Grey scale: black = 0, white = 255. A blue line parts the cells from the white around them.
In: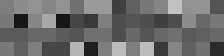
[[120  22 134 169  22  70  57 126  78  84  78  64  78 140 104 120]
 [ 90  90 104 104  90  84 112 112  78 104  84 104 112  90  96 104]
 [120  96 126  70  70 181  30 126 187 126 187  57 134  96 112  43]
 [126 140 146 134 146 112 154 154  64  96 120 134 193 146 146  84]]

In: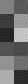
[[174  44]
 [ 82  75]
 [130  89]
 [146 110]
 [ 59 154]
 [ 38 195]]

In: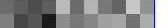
[[126  70  85  26 140 120 134 160 166 113 172]
 [107  93  77  93 186 107 180 120 100 199 146]]

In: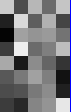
[[169  25 140 101  52]
 [ 60  40 133 148 231]
 [203  76 183 107 197]
 [ 76  82 121 140  32]
 [ 88 121 161 127  18]
 [  4 161 148 154 115]
 [ 32 217  94 177  68]
 [ 60 238 107 127 189]]

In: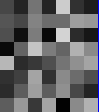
[[ 79  15 124   9 211  43  22]
 [ 71  36 116  36 204  49  29]
 [183  43  56  79 116 144 164]
 [ 49  64 164  49 138 108  79]
 [ 85  71 131 108 108 158 152]
 [ 43  93 158  93 144  71  36]
 [  9 100 196 124 100 177 138]
 [ 93 152  56 164   2 138 177]]

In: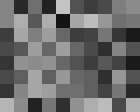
[[133  41 111  34 195  82  61  74 126 139]
 [ 74  88 158 103 158 103  74  47 133  82]
 [ 74  95 166  95 151 103  95  47 151  82]
 [ 53 133 166 158 111 111  95  67 119  41]
 [181 139  34 119  47 145 173 188  74 173]
 [ 53 145 139 145 103  82  61  88  67  26]
 [ 61 166 126 158 103  61  67 119  53  26]
 [133 173  88 173  19 166 188 151 111 119]]
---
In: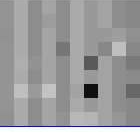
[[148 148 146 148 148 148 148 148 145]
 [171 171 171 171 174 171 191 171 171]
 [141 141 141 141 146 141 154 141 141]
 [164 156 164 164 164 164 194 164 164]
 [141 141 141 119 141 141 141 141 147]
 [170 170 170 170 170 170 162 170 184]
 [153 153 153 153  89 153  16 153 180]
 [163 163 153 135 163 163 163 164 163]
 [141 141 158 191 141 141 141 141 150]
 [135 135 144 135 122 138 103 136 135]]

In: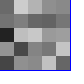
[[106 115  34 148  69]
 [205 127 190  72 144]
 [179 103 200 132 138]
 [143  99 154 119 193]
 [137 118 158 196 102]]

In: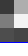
[[ 57 125  77]
 [174 243  69]]

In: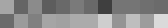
[[166 107]
 [101 155]
 [139 128]
 [ 93 165]
 [105 161]
 [122 171]
 [105 171]
 [ 63 206]
 [117 148]
 [117 190]
 [111 156]
 [107 218]]

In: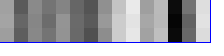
[[161 164 158]
 [ 90 102  94]
 [138 134 136]
 [116 108 116]
 [132 148 147]
 [102 106 105]
 [ 84  90  80]
 [144 153 141]
 [195 204 204]
 [234 227 231]
 [159 167 162]
 [186 185 191]
 [ 12   5  10]
 [115  98 104]
 [222 226 220]]

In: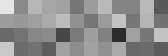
[[228 156 106 201]
 [137 152 116 109]
 [183 159 135 115]
 [165 170 139  94]
 [160 188  71 161]
 [118 145 122 141]
 [156 118 158 162]
 [185 155 129 145]
 [132 195  44 170]
 [131 118 160 105]
 [185 181 118 108]
 [ 89 114 195  92]]

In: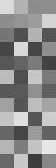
[[219 141 118  70  88 188  89 160 197 102 182 104]
 [178 147  80 216 100  79  89  86 222  69 125 200]
 [140 156 179  69 122 198 144 189  85 155 196  61]
 [141 211  85 142  67 122  96 164 205  98 231 136]]
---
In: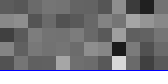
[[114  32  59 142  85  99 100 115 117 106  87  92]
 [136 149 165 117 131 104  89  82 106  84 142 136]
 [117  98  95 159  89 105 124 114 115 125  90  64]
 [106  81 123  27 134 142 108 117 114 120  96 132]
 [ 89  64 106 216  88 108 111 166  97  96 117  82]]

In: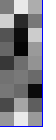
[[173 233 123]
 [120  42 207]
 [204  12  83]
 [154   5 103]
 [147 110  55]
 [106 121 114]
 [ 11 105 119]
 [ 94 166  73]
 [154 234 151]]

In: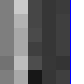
[[ 59  54  70 202 126]
 [ 63  54  70 179 126]
 [ 63  54  74 168 126]
 [ 63  54  63 168 126]
 [ 52  55  77 189 114]
 [ 63  54  23 168 126]]

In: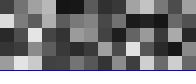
[[160  76 120 195 163  56  48  90  23  21 184 161 115  65]
 [ 81 105  22  34  27 113  72 131 121  92 175  92 124 219]
 [ 40 170  58 154 100  30  67 141 155  51  69 229  78  41]
 [137  23  42  86 225  75 160  58  43  57  93 139  61  53]
 [104 206 107 207  62 140  52  87 116  67  65 202 227 156]]

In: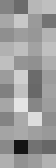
[[191 183 107 131]
 [115 154 200 167]
 [179 151 157 143]
 [192 162 190 177]
 [174 144 148 191]
 [156 107 207 156]
 [162 104 192 128]
 [157 134 228 166]
 [142 221 170 131]
 [153 159 169 164]
 [103 114  20 137]
 [178 156 146 176]]

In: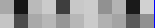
[[209  26 179 145 204 200  62 203 186  22 168]
 [145  90 164 177 203 183 151 183 169  76 197]]

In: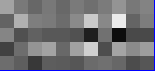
[[131 120 148 123 111 122 104 120 103 121 163]
 [125 100 235 136 202 138 108 122 126 176  99]
 [ 73  73  13 113  31  81  88  88  97  80 133]
 [158 139 164  77 208 161 104 163 148 109  65]
 [ 86  76 103 112 107  86  91  93  56  94 109]]
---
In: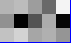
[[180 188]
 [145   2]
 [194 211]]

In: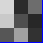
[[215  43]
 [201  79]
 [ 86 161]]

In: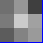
[[112 150]
 [122 203]
 [ 92 131]]

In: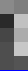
[[138 126]
 [ 42 193]
 [ 70 172]]

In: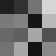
[[ 31  49]
 [122 131]
 [104  96]]

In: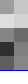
[[157 198]
 [222 211]
 [133 107]]

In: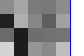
[[140 165]
 [ 33 175]
 [106  27]]

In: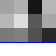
[[162 176]
 [183 221]
 [121 128]]
